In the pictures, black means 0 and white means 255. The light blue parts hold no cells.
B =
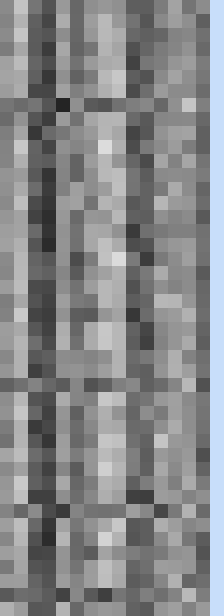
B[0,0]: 138
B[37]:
[158, 189, 104, 54, 162, 119, 146, 168, 199, 88, 94, 174, 157, 134, 142]
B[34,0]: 150
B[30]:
[124, 177, 58, 72, 143, 108, 136, 171, 168, 106, 109, 143, 171, 142, 114]
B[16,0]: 158
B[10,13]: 125
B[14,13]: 150
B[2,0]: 139
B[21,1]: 167
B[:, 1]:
[195, 178, 197, 167, 187, 168, 172, 107, 146, 164, 199, 175, 155, 170, 190, 162, 163, 176, 183, 184, 188, 167, 201, 169, 180, 177, 177, 112, 182, 197, 177, 179, 188, 160, 201, 191, 103, 189, 182, 168, 166, 157, 109, 156]
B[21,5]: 122
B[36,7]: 113
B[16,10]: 112
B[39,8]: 140
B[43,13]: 130
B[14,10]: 98
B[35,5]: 109
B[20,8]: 175
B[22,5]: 93
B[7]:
[117, 107, 117, 85, 36, 144, 90, 84, 113, 126, 135, 103, 144, 197, 127]
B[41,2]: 100
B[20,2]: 75
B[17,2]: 85
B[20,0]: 156
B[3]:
[124, 167, 91, 60, 167, 100, 117, 179, 165, 81, 102, 123, 133, 146, 105]
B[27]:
[97, 112, 131, 103, 91, 134, 82, 97, 127, 136, 96, 107, 133, 184, 81]
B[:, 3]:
[83, 70, 85, 60, 78, 55, 70, 85, 61, 106, 68, 92, 52, 60, 54, 46, 52, 43, 86, 97, 72, 66, 61, 66, 75, 95, 83, 103, 76, 65, 72, 54, 87, 65, 79, 64, 75, 54, 44, 71, 79, 84, 92, 89]
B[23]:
[157, 169, 87, 66, 173, 103, 170, 199, 183, 98, 70, 135, 149, 153, 100]
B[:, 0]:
[138, 132, 139, 124, 161, 164, 156, 117, 107, 126, 131, 132, 148, 144, 138, 150, 158, 161, 138, 135, 156, 126, 130, 157, 155, 136, 149, 97, 141, 146, 124, 114, 165, 138, 150, 154, 131, 158, 135, 158, 121, 156, 89, 176]
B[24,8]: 183
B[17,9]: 77
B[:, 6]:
[143, 157, 151, 117, 154, 123, 145, 90, 166, 153, 142, 156, 142, 141, 115, 150, 168, 167, 124, 145, 157, 117, 90, 170, 171, 132, 139, 82, 128, 146, 136, 123, 150, 149, 124, 135, 115, 146, 132, 91, 156, 157, 89, 143]
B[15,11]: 144
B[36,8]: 116
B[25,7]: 143

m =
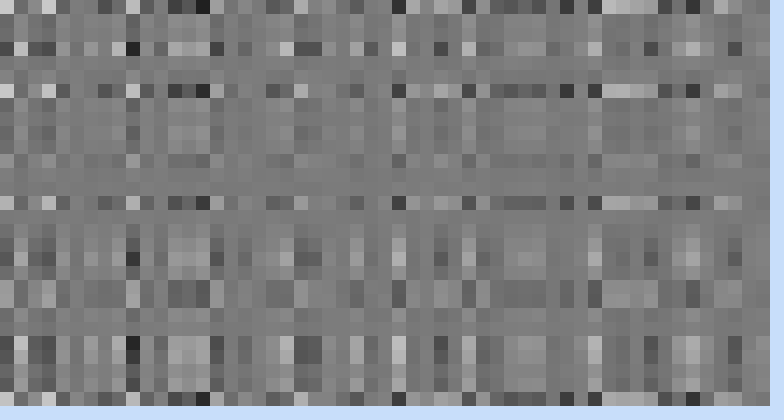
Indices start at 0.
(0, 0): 200
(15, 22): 123
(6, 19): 85
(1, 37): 130
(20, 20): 110
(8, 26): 120
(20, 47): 109
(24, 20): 178
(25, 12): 162
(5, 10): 120
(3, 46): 75
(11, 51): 131
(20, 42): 90
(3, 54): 136
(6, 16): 108
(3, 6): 149
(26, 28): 150
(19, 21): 107
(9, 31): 109
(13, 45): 125
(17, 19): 130
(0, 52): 139
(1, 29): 118
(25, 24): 122
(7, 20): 139
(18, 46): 90
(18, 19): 138
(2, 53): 122
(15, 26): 120
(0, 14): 32
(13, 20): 122
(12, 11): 124
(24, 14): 161
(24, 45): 124
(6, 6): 119
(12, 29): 123
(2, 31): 114
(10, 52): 117
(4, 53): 120

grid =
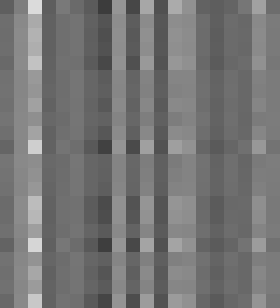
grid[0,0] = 95
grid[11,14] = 114
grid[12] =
[115, 135, 145, 103, 109, 117, 102, 97, 132, 102, 127, 96, 127, 131, 113, 100, 111, 103, 125, 124]
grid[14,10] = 149
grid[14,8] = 145
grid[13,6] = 102
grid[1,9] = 93
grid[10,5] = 110
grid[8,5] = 117
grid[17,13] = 146
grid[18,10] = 128
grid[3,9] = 91
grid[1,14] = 109
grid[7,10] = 135
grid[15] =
[108, 139, 183, 97, 112, 114, 93, 77, 144, 86, 146, 85, 146, 142, 107, 92, 106, 105, 141, 121]
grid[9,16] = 109
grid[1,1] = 137
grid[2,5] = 115
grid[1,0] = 110
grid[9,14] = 110
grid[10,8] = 148
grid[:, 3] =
[94, 97, 97, 97, 98, 100, 102, 98, 104, 98, 98, 105, 103, 101, 98, 97, 99, 96, 102, 97, 99, 98]
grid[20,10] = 132
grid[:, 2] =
[219, 170, 178, 174, 194, 153, 149, 161, 143, 163, 207, 141, 145, 151, 188, 183, 158, 214, 147, 167, 155, 200]
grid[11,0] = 117
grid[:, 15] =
[94, 95, 93, 94, 91, 99, 100, 98, 99, 97, 90, 99, 100, 100, 91, 92, 98, 91, 100, 96, 99, 90]
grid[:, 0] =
[95, 110, 109, 110, 105, 113, 114, 112, 116, 111, 101, 117, 115, 113, 107, 108, 112, 99, 114, 111, 113, 104]
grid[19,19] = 123
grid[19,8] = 140
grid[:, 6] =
[91, 97, 95, 96, 91, 102, 102, 100, 102, 99, 89, 102, 102, 102, 92, 93, 101, 89, 102, 98, 101, 89]
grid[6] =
[114, 134, 149, 102, 110, 117, 102, 95, 134, 102, 129, 95, 130, 132, 112, 100, 111, 104, 127, 123]
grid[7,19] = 123
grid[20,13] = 133

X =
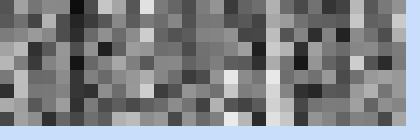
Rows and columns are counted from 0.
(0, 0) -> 84
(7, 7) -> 76
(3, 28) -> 124
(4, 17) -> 90
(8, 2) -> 142
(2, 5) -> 45
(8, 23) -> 133
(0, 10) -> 225
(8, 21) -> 55
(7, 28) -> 133
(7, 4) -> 157
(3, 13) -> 76
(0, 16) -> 58
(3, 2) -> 49
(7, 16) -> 85
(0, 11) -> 122
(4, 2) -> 58
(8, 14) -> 106
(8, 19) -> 224
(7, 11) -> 107
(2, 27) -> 78
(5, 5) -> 54
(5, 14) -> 76
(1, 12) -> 134
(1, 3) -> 178
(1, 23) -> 95
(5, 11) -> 134
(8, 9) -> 187
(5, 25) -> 113
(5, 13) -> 60
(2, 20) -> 84
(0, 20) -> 107
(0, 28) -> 146
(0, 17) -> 99
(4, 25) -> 205
